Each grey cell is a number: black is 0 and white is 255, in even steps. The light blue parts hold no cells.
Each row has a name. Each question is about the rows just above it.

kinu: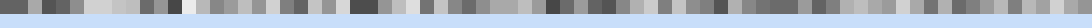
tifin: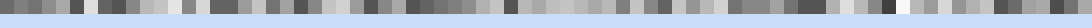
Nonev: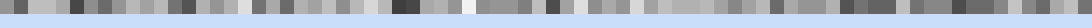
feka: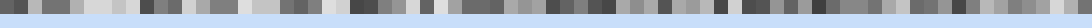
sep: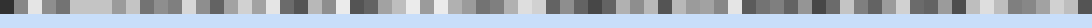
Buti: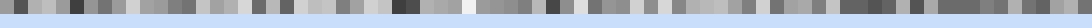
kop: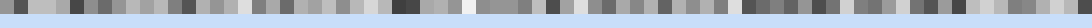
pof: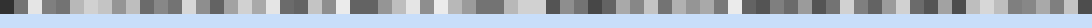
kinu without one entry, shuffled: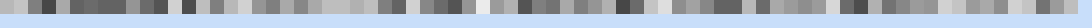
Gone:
203
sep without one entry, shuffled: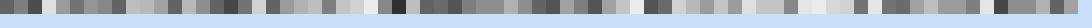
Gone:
91
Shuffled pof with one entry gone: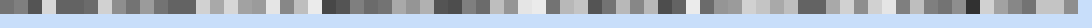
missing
121

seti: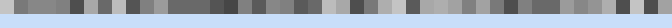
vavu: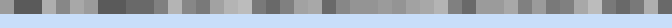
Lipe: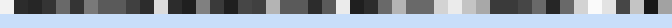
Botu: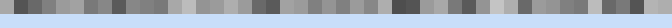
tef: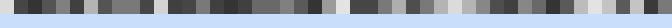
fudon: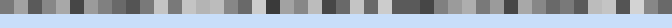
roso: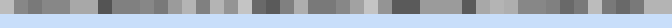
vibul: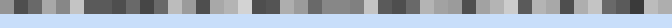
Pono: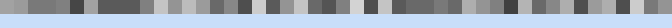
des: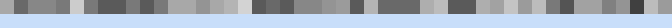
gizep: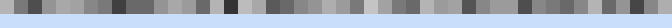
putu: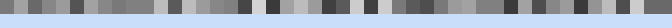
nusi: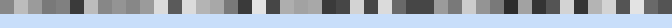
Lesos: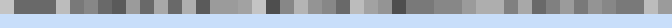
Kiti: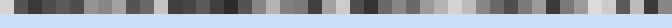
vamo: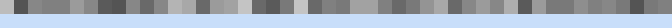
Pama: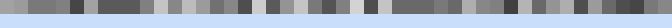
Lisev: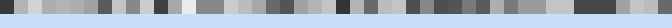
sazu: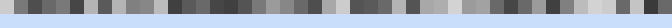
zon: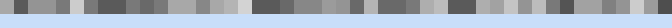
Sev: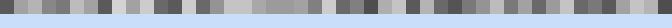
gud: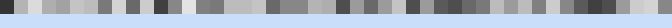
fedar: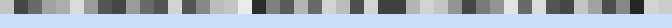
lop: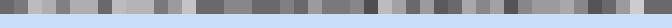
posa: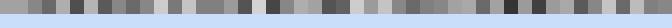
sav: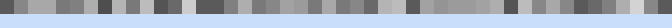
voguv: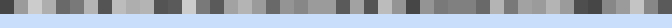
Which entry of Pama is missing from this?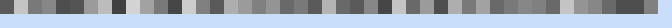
113
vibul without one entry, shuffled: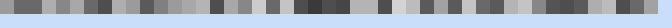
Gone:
148
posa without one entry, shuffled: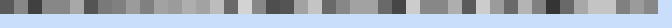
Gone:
97
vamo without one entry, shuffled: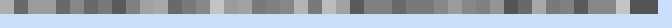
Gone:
142

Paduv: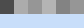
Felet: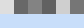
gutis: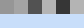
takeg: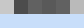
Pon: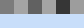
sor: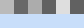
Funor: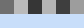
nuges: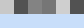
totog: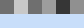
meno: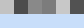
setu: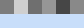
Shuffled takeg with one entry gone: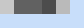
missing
89
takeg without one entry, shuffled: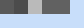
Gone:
200
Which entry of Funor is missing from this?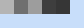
186
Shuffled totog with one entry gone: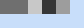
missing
144
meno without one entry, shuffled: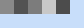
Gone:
194
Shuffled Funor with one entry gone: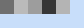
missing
62

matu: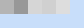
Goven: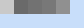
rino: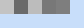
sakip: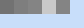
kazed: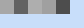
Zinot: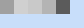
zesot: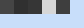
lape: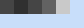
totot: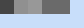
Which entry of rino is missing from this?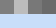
195
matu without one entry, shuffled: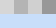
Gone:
221
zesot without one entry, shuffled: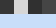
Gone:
62
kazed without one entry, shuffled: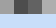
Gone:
167
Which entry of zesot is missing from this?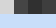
54

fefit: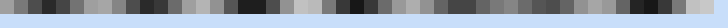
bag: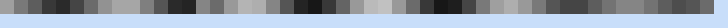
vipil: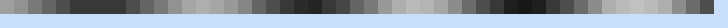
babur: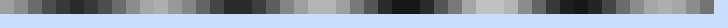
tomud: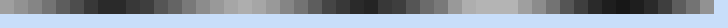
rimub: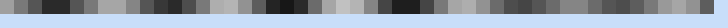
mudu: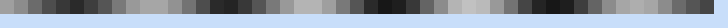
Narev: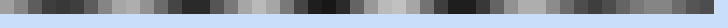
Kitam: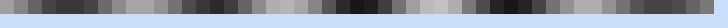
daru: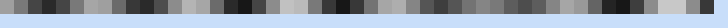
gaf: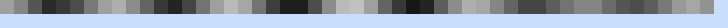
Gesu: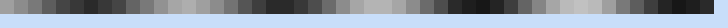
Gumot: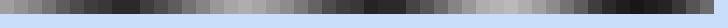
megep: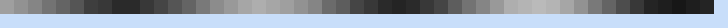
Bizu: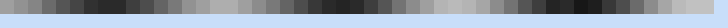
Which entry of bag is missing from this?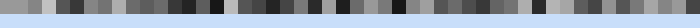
127
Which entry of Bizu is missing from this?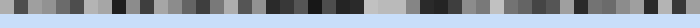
49

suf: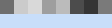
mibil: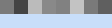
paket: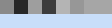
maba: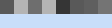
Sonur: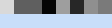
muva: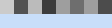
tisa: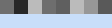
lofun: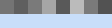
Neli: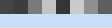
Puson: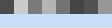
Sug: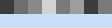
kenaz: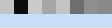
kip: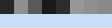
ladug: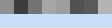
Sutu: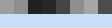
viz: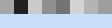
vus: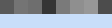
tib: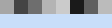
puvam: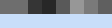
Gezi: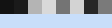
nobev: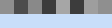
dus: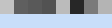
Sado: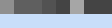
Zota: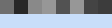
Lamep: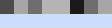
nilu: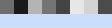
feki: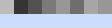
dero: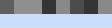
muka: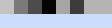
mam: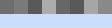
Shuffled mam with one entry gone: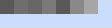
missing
172
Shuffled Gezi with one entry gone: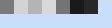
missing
18
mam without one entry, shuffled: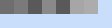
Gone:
103
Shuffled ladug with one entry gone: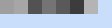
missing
143
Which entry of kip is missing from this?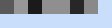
45
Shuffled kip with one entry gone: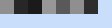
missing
137
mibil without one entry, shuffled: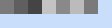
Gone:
129

